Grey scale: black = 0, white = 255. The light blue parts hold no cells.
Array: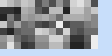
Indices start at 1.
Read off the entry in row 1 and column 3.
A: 162
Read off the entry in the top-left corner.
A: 211
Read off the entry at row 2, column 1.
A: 51
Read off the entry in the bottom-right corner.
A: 237
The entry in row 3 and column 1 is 35
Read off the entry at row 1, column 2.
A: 187
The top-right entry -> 79
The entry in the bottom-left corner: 135
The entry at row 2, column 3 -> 35

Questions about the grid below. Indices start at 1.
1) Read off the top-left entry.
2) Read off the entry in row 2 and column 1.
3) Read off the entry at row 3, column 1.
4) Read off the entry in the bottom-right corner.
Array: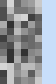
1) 106
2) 78
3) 78
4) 201

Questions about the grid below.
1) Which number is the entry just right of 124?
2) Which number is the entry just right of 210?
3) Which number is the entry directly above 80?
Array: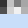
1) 166
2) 240
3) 51

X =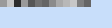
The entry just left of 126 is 199
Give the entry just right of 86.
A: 113

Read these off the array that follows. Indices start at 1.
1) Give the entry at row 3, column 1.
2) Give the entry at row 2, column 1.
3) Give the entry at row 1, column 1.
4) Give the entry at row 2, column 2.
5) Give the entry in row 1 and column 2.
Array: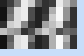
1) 18
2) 18
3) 33
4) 109
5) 62

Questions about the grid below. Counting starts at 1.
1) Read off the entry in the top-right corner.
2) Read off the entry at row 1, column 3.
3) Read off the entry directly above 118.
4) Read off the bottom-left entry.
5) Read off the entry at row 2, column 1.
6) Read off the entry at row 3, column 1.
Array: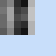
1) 178
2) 45
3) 106
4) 91
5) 118
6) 106

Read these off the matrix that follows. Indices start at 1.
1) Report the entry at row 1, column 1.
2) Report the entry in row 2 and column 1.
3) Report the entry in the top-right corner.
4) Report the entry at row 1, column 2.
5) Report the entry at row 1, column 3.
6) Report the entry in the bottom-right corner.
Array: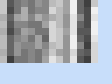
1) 199
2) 199
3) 199
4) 88
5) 118
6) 214

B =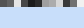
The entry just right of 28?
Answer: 43
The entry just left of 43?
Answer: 28
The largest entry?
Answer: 241

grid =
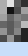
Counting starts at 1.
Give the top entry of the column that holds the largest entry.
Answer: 226
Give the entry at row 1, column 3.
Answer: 90
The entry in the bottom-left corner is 74
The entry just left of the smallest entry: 173
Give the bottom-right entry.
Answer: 35
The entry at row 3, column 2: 102
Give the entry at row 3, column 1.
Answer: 160

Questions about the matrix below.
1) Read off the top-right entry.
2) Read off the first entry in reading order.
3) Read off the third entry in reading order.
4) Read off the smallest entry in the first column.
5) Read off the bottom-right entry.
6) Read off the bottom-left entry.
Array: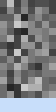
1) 67
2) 95
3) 67
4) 67
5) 161
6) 108

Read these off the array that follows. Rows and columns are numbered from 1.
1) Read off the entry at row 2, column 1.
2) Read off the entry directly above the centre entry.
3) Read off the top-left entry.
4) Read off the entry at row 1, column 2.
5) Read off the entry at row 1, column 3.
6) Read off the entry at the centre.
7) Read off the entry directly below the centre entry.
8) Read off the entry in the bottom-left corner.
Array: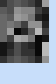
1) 91
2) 64
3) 50
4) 78
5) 91
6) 36
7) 157
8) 50

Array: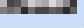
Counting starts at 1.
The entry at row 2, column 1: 124
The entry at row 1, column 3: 84
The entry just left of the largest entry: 166
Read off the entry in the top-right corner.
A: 57
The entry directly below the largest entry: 96
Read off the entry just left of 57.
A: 138

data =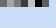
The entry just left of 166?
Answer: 107
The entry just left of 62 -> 122
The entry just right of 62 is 194

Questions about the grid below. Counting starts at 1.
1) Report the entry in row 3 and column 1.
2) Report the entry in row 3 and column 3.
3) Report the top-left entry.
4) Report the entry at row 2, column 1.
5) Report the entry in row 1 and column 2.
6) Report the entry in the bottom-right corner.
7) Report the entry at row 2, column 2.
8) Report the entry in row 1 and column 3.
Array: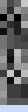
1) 1
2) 1
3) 143
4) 131
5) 74
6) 86
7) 46
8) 100

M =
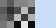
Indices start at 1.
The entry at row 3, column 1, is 104
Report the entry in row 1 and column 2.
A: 89
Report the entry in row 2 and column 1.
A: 89
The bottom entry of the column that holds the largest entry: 229
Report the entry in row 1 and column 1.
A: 119

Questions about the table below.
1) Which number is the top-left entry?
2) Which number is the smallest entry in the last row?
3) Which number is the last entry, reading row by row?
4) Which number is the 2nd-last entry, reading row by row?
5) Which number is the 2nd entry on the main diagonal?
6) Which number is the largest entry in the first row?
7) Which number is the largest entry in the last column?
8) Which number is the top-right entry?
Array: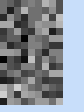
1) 112
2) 30
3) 179
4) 112
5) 30
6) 179
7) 191
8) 81
